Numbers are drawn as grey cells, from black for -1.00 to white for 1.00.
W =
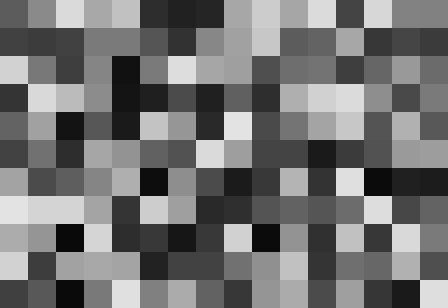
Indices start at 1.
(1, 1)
-0.28
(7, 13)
0.75
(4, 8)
-0.75
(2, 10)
0.56
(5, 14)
-0.34
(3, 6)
-0.04
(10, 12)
-0.59
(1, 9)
0.31
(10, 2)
-0.52
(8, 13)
-0.15
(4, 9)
-0.25
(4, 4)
0.10
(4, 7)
-0.41
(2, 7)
-0.61
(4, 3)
0.47
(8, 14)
0.73
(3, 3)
-0.51
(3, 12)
-0.10
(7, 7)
0.11
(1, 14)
0.69
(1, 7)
-0.74
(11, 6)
0.00
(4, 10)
-0.64
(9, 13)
0.51
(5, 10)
-0.42
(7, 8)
-0.41
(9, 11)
0.15
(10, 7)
-0.48
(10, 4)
0.32
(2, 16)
-0.54
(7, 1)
0.28
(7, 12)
-0.60
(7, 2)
-0.41
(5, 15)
0.39
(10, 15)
0.39

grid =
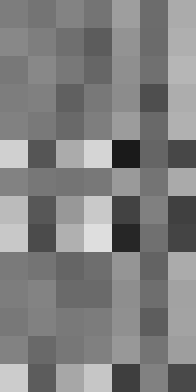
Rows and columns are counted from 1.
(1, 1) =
-0.02
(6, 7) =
-0.44
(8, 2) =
-0.32
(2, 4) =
-0.28
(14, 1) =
0.60
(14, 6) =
0.01
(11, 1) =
-0.02
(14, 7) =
-0.43
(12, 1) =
-0.06
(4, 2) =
0.00
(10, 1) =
-0.04
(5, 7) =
0.39
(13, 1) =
0.02
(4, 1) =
-0.02
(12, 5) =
0.13
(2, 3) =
-0.13
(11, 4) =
-0.17
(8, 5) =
-0.48
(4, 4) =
-0.06
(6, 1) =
0.63
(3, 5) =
0.12
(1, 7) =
0.34
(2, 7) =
0.37
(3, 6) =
-0.12
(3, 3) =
-0.06
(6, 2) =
-0.33
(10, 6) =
-0.22
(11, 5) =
0.11
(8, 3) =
0.19
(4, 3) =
-0.25

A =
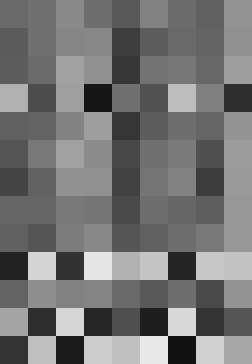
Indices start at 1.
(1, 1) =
-0.18
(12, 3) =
0.68
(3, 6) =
-0.10
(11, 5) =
-0.18
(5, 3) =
0.02
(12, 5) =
-0.38
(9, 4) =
0.07
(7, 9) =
0.21
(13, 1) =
-0.60
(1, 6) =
0.01
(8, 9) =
0.19
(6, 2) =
-0.06
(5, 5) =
-0.58
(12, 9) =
-0.33
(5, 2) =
-0.22
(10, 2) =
0.67
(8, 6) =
-0.14
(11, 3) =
0.01
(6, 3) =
0.26
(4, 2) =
-0.40
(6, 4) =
0.10
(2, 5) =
-0.51
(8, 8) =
-0.26
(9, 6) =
-0.25
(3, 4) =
0.13
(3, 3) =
0.26
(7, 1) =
-0.47
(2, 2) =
-0.12
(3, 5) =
-0.57
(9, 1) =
-0.24
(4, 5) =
-0.12
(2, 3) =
0.04
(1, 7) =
-0.16
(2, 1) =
-0.29
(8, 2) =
-0.20

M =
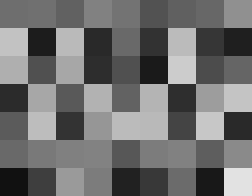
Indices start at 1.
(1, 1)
-0.14
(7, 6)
-0.56
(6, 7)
0.01
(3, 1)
0.37
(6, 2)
-0.05
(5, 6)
0.45
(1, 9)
0.13
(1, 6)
-0.36
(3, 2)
-0.37
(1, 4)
0.01
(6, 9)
0.08
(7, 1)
-0.87
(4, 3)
-0.30
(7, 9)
0.77
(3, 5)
-0.37
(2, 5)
-0.18
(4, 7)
-0.64
